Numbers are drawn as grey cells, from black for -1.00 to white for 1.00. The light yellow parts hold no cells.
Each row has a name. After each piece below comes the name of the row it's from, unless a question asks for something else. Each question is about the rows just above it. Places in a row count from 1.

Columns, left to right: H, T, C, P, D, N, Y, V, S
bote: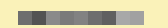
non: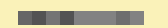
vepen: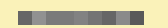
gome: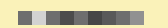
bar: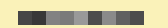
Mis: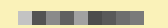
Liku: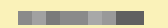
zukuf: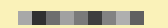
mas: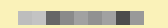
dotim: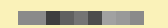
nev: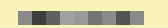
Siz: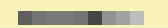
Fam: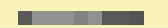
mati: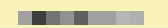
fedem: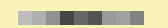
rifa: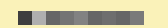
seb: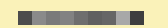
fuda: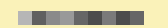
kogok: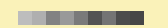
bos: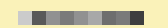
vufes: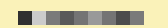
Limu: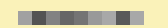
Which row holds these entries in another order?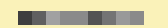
nev
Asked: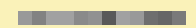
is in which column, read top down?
Y
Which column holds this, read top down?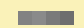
C
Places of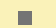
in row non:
3
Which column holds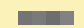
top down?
C
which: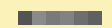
bote

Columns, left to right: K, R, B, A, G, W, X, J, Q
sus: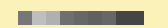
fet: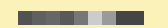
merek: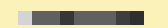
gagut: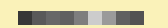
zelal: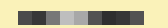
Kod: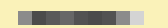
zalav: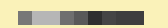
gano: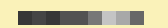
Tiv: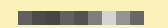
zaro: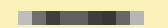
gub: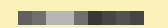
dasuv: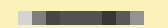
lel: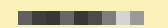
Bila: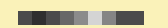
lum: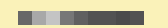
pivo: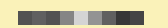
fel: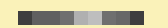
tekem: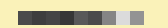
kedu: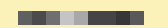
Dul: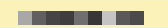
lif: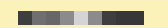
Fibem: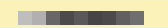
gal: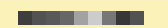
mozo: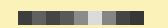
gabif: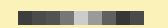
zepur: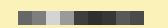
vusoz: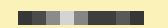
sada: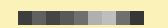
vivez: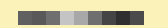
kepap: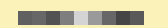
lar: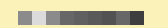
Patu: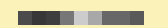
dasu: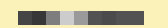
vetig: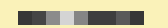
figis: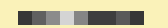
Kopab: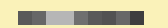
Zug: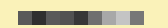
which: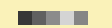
figis
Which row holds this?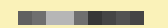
gub
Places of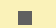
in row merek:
2 3 5 6 7
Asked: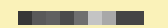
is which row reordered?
kedu
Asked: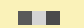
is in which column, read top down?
J
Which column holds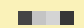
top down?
X

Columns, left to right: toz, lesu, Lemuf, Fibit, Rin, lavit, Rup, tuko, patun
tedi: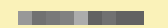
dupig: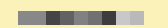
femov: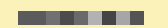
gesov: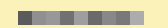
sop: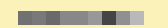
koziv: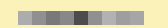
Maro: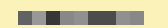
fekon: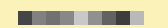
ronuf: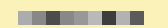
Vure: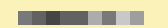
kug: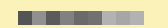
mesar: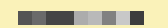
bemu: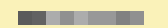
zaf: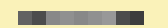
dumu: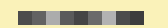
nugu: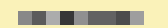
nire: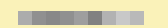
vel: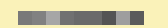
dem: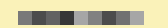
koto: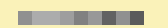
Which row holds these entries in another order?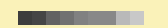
dupig
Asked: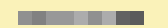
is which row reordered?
bemu
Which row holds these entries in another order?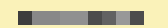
zaf
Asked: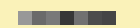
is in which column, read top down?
Lemuf

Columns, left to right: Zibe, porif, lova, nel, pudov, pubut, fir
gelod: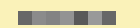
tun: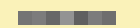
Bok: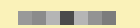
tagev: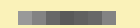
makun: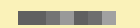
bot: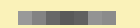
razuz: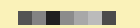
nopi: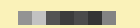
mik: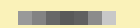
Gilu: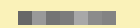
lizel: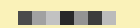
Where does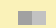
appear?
lizel
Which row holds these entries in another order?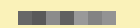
bot

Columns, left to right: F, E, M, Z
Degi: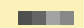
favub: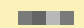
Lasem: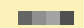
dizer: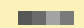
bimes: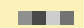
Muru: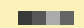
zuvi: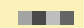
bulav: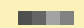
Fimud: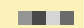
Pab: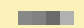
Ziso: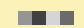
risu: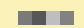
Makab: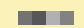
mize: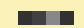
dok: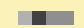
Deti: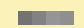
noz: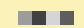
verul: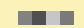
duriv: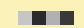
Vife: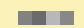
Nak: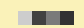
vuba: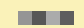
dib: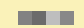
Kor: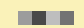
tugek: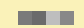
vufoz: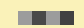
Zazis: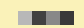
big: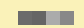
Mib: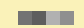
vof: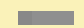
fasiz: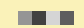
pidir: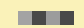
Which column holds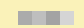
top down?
M
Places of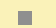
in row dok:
3 4
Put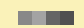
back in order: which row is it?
Degi
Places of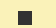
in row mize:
1 4
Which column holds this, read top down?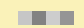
F
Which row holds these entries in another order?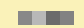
Vife

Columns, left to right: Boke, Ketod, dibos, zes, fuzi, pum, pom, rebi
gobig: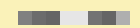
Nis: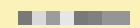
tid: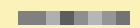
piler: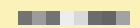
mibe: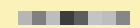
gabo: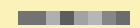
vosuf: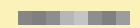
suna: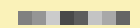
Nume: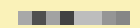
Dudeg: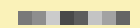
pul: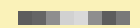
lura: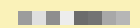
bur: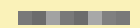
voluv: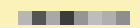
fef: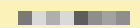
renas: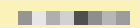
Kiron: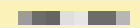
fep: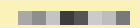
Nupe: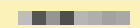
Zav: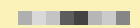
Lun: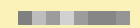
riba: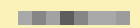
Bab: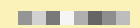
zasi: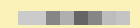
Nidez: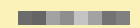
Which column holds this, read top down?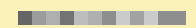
dibos
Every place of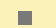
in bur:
1 4 8

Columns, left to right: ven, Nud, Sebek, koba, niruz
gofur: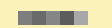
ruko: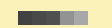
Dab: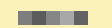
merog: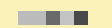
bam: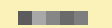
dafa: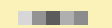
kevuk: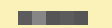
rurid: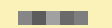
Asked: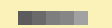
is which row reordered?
rurid
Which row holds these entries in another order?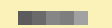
rurid
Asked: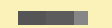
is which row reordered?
kevuk
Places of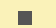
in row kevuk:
3 5
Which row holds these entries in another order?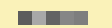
Dab
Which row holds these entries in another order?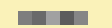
rurid
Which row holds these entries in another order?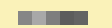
Dab

